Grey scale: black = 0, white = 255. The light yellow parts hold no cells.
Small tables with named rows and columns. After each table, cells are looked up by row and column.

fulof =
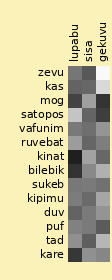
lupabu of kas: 99
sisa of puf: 122
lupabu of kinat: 31
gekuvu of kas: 217
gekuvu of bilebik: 176
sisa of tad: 94
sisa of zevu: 88
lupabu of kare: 55

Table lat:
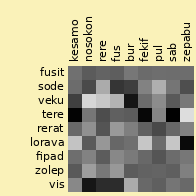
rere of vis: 44
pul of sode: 175
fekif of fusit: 107
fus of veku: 179
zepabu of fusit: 109
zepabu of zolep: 128
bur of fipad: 122
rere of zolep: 120
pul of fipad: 85
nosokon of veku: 214
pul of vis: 95
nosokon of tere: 118
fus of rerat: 153
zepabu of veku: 120
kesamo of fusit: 112
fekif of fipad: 104
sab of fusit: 109
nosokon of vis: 22
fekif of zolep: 98
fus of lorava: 103

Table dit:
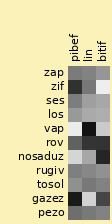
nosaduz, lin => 167
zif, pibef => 49
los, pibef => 153
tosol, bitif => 130
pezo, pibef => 110
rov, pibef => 97
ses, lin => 159
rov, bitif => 51
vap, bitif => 202
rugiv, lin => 135
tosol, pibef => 144
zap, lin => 130
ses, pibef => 125
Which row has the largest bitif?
zif

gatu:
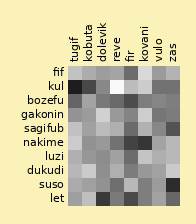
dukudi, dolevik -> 143
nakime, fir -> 67
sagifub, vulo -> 135
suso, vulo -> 155
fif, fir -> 108
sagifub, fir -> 107
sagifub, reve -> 175
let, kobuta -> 191

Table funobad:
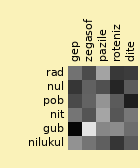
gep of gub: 6
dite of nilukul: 90
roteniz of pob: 91
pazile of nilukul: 95
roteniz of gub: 140
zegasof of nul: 97
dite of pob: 30
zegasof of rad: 75
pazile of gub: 135
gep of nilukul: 146
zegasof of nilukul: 116
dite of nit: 119
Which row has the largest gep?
nilukul

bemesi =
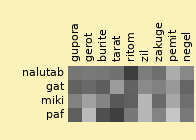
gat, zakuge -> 129
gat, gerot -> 106
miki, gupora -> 129
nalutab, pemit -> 172
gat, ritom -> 98
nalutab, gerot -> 121
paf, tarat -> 63
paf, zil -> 182
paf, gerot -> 186
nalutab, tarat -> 113
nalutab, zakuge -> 111
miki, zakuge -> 105
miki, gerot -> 161
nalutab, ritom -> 61
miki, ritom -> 96
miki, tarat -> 88
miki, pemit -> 167
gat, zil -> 138
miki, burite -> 132

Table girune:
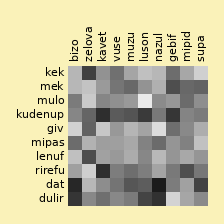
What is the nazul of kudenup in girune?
121
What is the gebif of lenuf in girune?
149
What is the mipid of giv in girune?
137
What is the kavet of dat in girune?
141
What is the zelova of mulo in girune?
202
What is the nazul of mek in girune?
176
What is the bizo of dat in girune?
39
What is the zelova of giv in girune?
98
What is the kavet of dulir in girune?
111
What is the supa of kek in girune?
208

